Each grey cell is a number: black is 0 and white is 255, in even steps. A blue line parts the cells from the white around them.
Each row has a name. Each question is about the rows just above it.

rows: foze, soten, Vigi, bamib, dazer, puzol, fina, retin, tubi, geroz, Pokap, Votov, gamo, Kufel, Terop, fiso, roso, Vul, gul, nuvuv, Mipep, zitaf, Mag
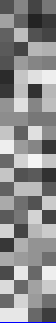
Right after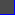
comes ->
[231]
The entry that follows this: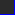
[197]

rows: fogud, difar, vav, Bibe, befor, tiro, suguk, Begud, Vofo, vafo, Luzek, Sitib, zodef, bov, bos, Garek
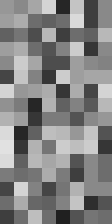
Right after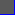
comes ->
[184]
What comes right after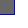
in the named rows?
[97]
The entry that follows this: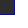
[83]
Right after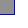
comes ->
[123]

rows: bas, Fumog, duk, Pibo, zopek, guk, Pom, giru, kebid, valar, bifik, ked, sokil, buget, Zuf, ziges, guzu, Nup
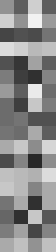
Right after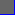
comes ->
[48]
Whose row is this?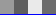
Pom
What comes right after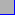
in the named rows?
[220]
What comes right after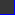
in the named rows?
[162]

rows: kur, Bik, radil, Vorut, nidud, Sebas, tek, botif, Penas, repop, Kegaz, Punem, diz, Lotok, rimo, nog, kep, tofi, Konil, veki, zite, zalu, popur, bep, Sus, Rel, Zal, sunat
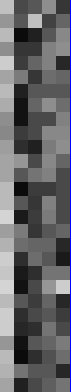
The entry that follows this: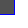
[109]
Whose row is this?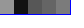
Sus
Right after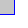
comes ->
[26]
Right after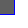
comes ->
[116]
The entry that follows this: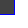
[101]

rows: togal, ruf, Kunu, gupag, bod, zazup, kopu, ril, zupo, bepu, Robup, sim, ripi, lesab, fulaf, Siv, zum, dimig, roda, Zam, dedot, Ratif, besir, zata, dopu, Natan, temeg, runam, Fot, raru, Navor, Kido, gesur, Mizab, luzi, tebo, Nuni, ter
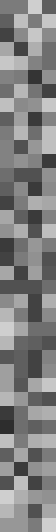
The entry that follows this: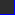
[110]
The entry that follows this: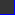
[145]
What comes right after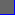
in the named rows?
[95]
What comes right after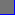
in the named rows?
[66]

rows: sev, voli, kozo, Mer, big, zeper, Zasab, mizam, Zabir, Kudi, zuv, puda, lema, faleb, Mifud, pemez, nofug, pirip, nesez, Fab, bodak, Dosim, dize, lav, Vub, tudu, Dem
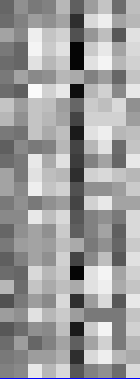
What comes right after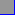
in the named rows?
[190]
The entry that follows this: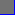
[196]
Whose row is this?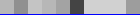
Zabir
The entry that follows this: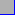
[46]

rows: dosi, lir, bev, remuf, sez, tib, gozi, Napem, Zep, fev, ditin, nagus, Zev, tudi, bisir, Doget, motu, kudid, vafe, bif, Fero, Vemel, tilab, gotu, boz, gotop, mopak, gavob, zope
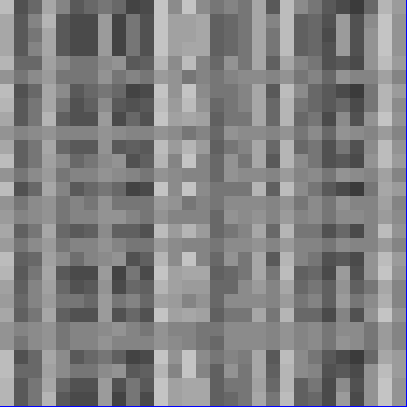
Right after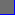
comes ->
[132]
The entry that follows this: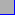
[132]
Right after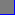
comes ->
[167]

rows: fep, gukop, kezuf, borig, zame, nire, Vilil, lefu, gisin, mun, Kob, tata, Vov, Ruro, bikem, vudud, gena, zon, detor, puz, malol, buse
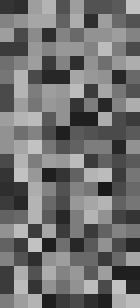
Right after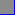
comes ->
[46]
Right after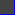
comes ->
[52]

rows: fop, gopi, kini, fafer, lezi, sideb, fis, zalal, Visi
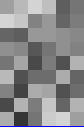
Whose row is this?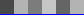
zalal
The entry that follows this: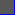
[117]

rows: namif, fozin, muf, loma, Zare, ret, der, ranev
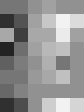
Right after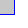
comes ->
[242]
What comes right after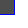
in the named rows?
[145]
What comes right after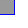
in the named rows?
[168]
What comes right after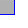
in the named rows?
[118]
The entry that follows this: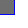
[161]

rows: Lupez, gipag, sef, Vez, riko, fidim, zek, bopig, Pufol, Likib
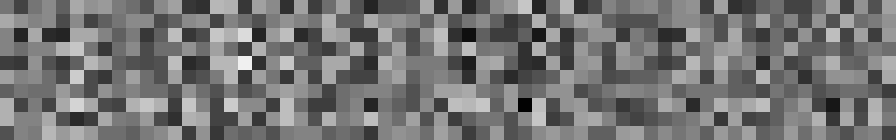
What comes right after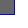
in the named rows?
[96]
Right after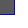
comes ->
[169]

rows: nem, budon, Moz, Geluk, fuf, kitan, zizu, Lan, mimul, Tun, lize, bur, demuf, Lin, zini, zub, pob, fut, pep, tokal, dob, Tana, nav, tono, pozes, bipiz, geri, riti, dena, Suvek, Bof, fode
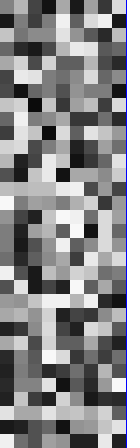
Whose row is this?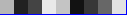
bur
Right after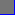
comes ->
[139]
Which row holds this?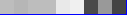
Lin
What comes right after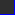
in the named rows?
[41]
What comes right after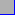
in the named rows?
[210]
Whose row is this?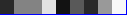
riti

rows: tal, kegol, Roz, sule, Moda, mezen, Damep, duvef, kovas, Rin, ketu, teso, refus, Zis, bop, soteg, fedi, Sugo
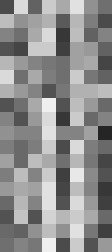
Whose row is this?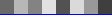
bop
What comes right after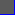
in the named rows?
[183]
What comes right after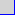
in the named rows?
[183]
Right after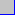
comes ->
[82]
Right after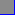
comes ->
[82]
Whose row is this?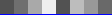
duvef

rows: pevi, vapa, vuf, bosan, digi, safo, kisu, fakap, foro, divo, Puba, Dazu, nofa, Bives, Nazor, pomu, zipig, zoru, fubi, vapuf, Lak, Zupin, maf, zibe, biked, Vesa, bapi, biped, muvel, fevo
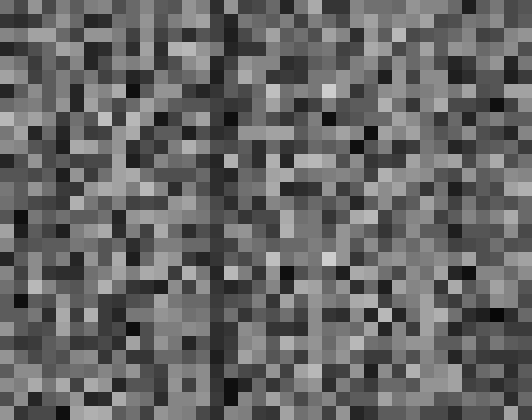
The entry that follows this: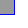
[73]
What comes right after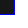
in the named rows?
[65]
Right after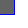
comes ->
[140]

